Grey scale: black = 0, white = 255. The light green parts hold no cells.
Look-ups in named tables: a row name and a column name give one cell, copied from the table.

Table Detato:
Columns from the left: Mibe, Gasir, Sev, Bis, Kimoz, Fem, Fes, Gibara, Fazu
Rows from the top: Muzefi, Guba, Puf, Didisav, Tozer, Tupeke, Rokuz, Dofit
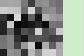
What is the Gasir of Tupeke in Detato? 132
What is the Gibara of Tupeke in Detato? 63
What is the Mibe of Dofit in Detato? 29
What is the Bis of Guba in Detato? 109
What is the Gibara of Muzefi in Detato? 120
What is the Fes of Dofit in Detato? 208
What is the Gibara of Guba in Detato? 143
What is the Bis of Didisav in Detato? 14
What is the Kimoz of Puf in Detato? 96
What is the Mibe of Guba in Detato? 205
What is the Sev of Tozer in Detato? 27
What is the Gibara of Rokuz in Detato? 95
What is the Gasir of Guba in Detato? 199
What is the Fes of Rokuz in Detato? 172
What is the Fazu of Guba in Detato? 117
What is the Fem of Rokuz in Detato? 10
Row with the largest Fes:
Dofit

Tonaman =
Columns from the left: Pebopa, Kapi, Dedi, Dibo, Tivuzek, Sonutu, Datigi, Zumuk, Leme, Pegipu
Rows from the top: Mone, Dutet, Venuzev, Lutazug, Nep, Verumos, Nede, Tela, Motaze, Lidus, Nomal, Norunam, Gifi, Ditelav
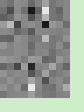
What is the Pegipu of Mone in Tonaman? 134
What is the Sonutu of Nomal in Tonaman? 117
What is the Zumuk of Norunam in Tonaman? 132
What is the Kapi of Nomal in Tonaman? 131
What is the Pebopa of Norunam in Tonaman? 131
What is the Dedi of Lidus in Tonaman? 72
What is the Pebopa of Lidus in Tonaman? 102
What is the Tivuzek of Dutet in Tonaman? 24
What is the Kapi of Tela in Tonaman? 131
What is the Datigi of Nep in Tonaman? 134
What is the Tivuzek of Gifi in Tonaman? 232
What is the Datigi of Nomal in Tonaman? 160

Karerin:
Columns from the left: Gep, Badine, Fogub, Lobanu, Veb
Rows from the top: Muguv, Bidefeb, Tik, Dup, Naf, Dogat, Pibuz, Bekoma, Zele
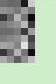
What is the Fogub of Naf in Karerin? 122
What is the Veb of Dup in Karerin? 60
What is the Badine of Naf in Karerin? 108
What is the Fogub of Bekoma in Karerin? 178
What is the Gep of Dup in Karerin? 123
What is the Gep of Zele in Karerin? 173
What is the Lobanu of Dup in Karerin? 185
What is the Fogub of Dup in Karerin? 146
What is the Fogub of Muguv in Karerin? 106
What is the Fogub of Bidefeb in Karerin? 122
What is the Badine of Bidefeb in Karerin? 138
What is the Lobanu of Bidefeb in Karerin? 156
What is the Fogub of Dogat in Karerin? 144
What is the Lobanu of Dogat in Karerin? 177
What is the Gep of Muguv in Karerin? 112
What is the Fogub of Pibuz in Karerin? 131
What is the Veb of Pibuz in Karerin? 92
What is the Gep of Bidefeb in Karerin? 145
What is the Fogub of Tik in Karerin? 179
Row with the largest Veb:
Muguv

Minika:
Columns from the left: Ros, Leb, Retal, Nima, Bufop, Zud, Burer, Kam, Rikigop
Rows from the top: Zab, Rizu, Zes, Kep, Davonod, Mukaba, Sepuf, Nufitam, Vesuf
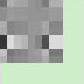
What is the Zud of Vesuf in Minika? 153
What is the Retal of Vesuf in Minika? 139
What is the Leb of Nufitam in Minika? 118
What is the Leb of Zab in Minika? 176
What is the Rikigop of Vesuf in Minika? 133
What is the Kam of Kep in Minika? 134
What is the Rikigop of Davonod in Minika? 137
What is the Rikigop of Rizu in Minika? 154
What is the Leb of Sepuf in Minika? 219
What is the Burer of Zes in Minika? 147
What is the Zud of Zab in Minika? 145
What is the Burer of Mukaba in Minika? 81
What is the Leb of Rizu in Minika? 153
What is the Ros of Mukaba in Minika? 54
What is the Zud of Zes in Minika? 149
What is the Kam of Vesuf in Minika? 132
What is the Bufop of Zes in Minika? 148
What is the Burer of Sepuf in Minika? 78
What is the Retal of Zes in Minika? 152
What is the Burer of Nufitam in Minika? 182
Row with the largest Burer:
Nufitam

